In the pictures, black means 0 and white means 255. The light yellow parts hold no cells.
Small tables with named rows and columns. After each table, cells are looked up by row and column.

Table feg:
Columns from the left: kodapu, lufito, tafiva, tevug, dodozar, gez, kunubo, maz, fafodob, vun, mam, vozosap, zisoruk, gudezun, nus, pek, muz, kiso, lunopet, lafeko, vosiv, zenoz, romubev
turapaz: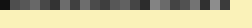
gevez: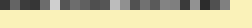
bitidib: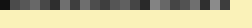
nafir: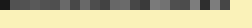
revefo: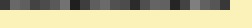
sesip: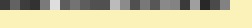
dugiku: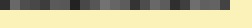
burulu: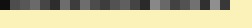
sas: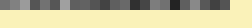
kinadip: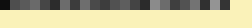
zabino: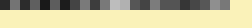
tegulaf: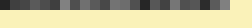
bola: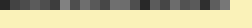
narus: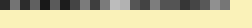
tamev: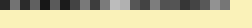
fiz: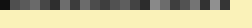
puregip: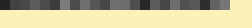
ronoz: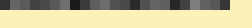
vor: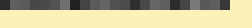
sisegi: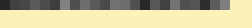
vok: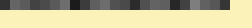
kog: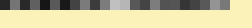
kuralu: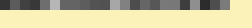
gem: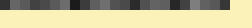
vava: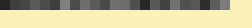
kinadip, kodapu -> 14
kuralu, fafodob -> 93
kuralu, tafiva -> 65
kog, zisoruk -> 182
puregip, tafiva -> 72
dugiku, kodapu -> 48
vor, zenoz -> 95
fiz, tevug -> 106
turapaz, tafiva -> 87
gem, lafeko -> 126
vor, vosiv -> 88
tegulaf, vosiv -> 44
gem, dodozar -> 74
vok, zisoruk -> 74
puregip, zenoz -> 98
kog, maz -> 67
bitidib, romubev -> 61
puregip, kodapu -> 36
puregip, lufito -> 66

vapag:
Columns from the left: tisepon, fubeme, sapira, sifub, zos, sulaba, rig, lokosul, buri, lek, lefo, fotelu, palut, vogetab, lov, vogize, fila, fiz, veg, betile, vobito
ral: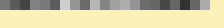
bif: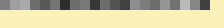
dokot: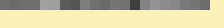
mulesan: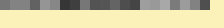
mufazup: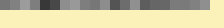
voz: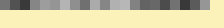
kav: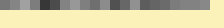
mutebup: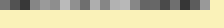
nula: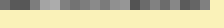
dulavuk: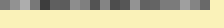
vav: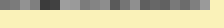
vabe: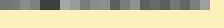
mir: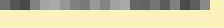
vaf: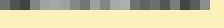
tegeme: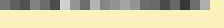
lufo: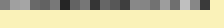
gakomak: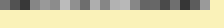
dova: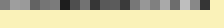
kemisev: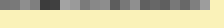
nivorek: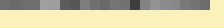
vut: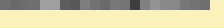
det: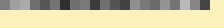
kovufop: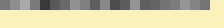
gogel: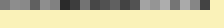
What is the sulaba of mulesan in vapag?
135
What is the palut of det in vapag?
67
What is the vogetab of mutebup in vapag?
135
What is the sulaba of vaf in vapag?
166
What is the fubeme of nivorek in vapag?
106
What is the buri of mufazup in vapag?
126
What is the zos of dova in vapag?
117
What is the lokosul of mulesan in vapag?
63
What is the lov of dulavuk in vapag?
98

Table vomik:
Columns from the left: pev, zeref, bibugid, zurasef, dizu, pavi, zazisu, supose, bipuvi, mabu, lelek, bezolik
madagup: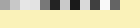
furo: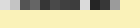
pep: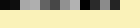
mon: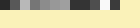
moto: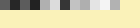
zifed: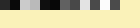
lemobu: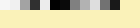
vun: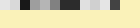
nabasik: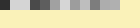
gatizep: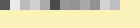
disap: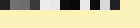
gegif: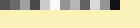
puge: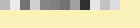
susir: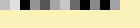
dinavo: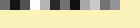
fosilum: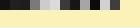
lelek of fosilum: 209
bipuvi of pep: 1
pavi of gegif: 249
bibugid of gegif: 160
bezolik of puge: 221
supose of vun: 44
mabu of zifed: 74
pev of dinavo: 109
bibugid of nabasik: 213
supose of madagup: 26
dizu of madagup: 120
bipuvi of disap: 232
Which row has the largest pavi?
gegif

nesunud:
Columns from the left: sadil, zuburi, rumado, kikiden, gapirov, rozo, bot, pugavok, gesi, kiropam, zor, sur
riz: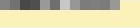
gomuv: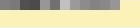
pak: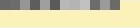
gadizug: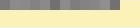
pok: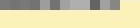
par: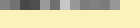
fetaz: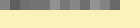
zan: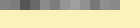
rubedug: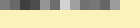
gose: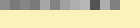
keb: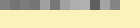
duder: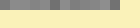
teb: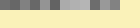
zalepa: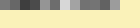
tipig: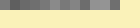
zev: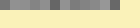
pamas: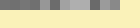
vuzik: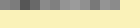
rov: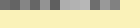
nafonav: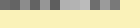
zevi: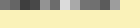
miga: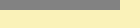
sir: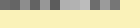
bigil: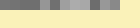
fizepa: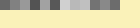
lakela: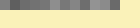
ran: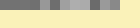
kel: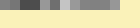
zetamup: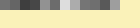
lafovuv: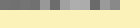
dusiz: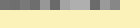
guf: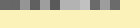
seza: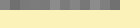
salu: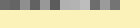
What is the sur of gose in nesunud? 128
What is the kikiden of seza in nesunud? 124
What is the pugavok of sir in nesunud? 178
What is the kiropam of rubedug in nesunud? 119
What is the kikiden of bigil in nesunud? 111
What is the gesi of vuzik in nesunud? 144
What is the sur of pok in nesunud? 134
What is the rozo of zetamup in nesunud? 108
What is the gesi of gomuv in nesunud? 140
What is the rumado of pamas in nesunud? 118
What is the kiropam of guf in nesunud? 106
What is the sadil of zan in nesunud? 131
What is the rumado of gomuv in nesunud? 81
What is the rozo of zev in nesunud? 102
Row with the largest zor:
gose

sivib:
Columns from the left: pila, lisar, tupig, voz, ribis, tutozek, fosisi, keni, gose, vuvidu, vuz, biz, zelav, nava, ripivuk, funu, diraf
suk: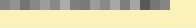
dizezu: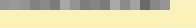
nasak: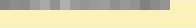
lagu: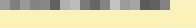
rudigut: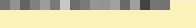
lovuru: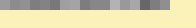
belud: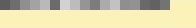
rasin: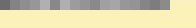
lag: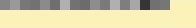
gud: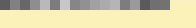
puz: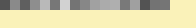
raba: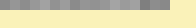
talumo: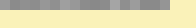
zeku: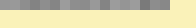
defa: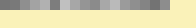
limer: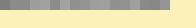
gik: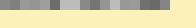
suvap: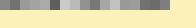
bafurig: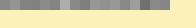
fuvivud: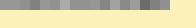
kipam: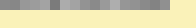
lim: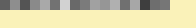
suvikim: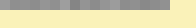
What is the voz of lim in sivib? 138
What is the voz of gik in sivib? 149
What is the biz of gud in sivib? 181
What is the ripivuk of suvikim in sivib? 137
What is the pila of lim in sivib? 95
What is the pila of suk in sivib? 132

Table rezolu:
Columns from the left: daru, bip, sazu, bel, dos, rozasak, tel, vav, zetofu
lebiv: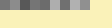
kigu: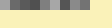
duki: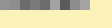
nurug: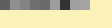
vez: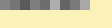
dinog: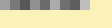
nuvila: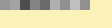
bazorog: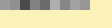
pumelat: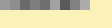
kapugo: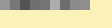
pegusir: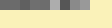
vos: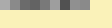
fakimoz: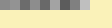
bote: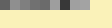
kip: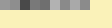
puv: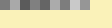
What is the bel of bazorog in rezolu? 129
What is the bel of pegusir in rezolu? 111
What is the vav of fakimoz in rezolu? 128
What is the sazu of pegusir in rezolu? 96
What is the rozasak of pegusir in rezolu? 173
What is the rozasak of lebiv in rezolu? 174
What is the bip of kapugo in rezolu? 119
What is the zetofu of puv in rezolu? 150

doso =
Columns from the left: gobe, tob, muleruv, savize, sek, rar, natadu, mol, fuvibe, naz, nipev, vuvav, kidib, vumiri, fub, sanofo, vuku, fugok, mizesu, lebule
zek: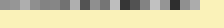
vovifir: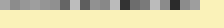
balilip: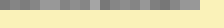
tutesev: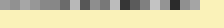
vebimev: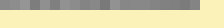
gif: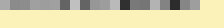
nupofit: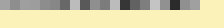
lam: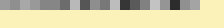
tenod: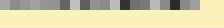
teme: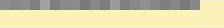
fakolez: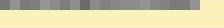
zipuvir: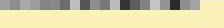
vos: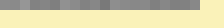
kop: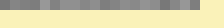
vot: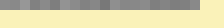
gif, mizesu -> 134
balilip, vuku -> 119
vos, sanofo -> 128
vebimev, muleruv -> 149
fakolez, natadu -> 124
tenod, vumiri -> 113
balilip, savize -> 134
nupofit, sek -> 141
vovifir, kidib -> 51
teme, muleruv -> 141

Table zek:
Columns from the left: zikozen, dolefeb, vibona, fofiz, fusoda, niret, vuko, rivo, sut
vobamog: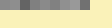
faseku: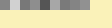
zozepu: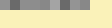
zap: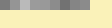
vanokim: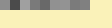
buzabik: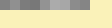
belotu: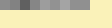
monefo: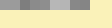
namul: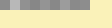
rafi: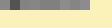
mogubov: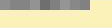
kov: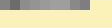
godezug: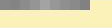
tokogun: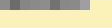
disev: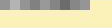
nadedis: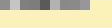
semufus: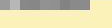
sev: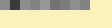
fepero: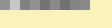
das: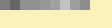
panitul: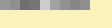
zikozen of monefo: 156
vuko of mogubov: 149
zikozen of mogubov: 143
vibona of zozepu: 142
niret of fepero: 137
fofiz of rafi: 134
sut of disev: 149
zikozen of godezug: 135
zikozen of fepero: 146
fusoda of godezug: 163
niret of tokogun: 114
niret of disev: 133
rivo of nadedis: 138
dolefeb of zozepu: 106
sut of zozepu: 136
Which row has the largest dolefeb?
faseku

